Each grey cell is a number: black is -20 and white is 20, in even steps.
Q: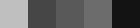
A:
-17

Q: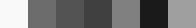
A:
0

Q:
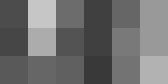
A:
-4

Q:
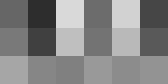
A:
13

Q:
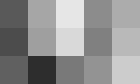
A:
7

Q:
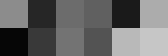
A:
-16

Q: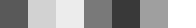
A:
-11

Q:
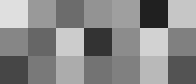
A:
5

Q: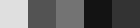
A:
-12
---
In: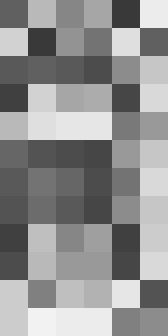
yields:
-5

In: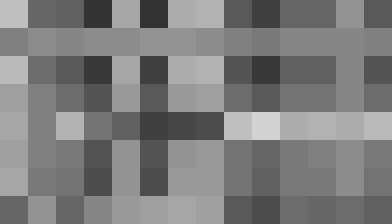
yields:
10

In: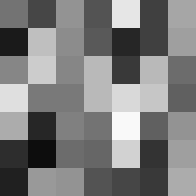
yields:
-2

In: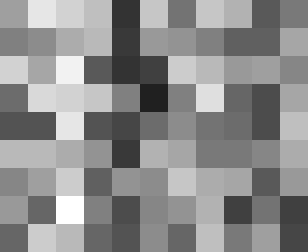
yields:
5

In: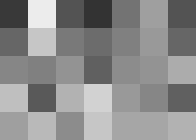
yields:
-11

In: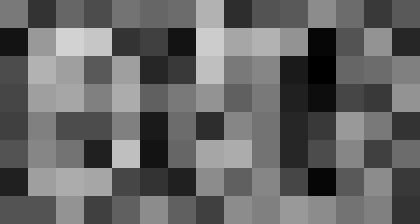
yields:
-1

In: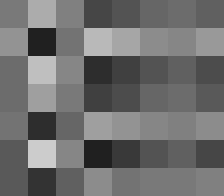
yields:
-1

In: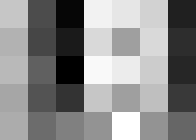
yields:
11

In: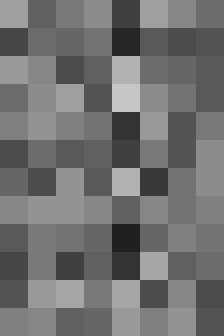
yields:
5
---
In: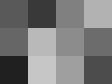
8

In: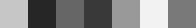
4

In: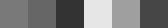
-1

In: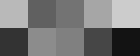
6

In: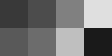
0

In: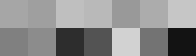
10
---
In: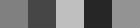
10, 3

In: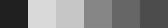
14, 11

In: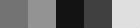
15, 3

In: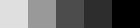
15, 4

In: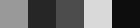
14, 4

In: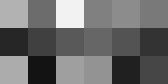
18, 8

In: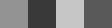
11, 3

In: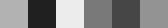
17, 8

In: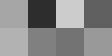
12, 8
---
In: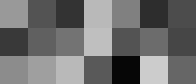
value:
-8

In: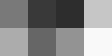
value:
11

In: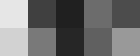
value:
-8

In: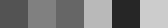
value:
12

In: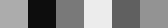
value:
3

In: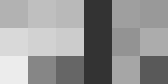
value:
4

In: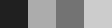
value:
12
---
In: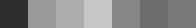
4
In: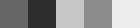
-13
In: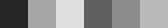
6
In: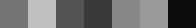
10
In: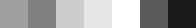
0
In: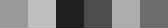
10
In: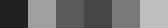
5
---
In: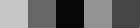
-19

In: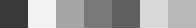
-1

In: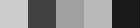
5

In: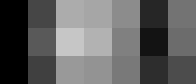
8

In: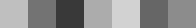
7

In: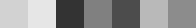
0

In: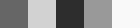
-13

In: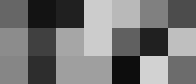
12

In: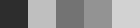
-2
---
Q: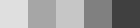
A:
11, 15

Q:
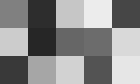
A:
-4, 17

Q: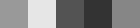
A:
-7, 16

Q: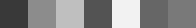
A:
-7, 18

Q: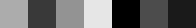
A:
16, 16

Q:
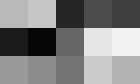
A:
-4, 18

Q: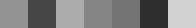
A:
1, 13
